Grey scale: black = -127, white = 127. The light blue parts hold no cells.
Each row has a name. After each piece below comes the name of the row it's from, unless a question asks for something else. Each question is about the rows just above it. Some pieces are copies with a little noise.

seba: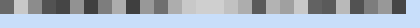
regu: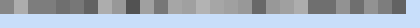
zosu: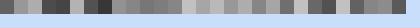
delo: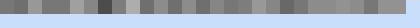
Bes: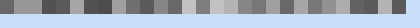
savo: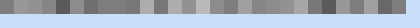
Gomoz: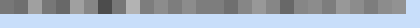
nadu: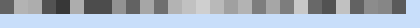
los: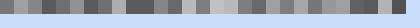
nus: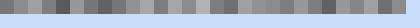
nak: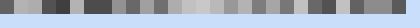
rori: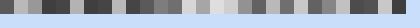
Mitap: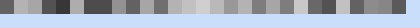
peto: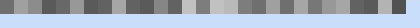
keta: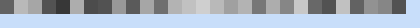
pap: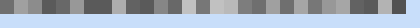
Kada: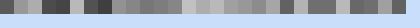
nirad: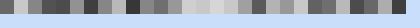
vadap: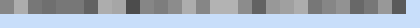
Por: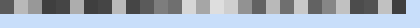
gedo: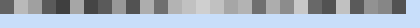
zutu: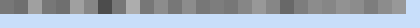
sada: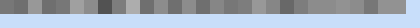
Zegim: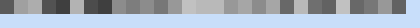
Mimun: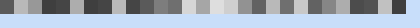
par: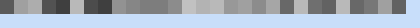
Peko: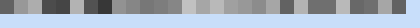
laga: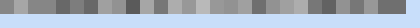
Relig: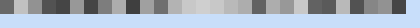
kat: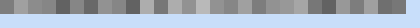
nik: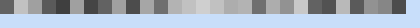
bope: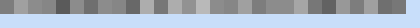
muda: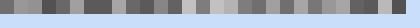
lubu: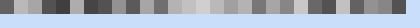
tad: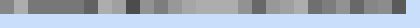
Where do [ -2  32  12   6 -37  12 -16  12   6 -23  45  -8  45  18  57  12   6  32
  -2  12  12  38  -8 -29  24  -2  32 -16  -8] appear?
bope
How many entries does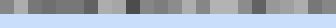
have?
24
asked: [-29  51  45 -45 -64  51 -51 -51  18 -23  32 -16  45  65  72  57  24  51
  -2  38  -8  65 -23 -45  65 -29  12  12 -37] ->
nak
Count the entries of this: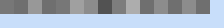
15

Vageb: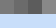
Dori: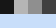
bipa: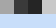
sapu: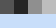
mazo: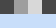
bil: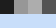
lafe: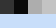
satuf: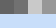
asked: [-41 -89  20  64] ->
sapu
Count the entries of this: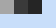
3
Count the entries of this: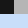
2

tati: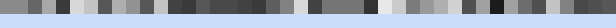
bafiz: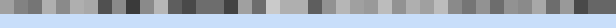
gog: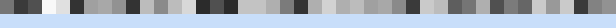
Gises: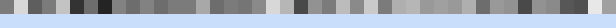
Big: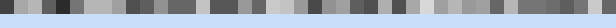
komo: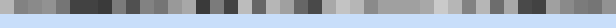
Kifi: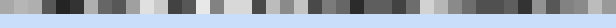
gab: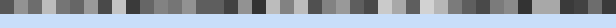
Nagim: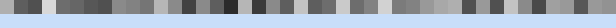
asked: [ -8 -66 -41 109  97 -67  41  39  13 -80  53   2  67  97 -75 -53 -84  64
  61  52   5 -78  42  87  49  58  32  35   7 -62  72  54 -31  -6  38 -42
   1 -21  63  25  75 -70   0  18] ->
gog
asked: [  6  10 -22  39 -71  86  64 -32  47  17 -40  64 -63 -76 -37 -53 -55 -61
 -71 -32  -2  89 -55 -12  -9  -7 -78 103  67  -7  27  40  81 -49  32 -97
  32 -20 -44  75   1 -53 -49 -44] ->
tati
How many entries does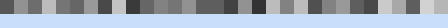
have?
32
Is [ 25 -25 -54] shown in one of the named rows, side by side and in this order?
no
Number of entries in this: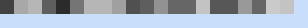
21
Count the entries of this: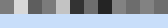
12

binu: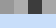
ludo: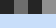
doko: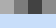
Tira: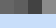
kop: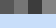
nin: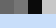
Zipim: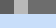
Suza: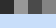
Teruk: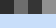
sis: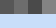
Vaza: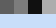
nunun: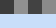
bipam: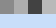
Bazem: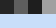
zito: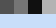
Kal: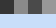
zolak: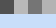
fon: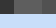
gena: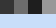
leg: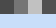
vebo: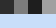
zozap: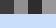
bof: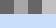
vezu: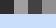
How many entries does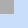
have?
1
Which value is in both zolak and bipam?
[57]
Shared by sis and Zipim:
[-18]
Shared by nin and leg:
[-10]
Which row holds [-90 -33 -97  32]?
Bazem

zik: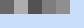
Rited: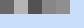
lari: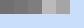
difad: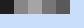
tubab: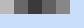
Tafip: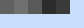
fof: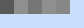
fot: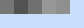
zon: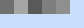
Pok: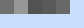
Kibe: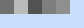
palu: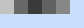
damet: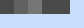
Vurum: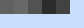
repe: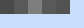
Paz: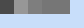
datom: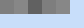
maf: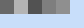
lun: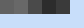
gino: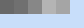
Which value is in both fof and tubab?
[7]
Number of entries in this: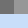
2
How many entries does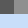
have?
2

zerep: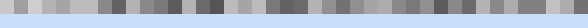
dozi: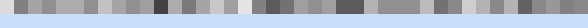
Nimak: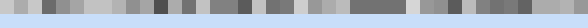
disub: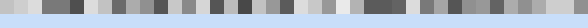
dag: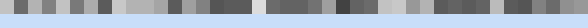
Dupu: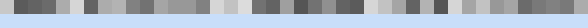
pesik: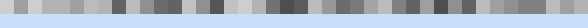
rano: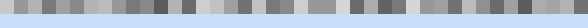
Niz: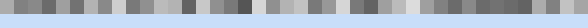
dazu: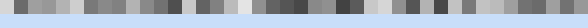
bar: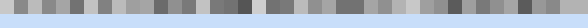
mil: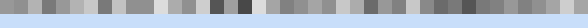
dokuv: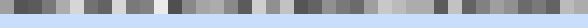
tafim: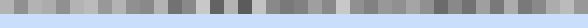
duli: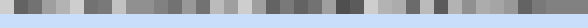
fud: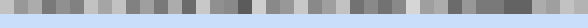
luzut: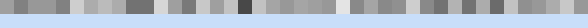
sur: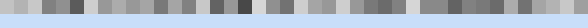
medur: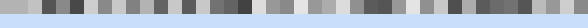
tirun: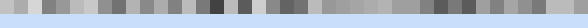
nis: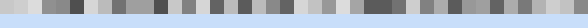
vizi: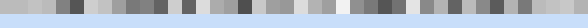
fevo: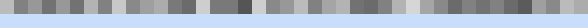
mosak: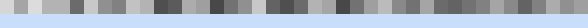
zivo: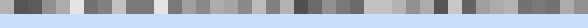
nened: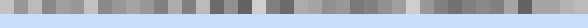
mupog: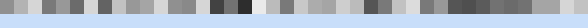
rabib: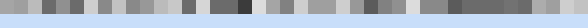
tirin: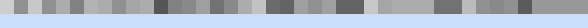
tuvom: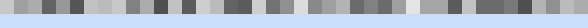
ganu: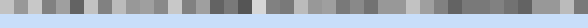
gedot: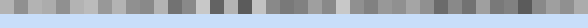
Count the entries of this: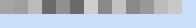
13
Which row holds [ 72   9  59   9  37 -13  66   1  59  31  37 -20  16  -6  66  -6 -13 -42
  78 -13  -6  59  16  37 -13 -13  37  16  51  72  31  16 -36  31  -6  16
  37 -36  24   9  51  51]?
bar
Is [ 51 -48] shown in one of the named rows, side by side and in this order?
yes
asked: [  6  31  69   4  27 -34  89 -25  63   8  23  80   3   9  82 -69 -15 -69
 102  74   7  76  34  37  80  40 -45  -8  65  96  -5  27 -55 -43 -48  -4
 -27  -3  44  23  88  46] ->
mupog
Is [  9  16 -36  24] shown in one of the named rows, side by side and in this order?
yes
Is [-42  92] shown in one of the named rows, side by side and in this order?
no

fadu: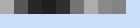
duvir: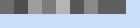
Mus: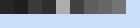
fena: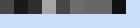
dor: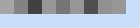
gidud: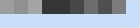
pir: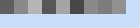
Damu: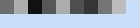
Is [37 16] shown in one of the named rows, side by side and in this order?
no
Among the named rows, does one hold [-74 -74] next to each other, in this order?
yes
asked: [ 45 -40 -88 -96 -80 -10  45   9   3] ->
fadu
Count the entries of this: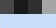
4
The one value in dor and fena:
[37]
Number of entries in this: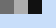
3
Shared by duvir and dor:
[-48]

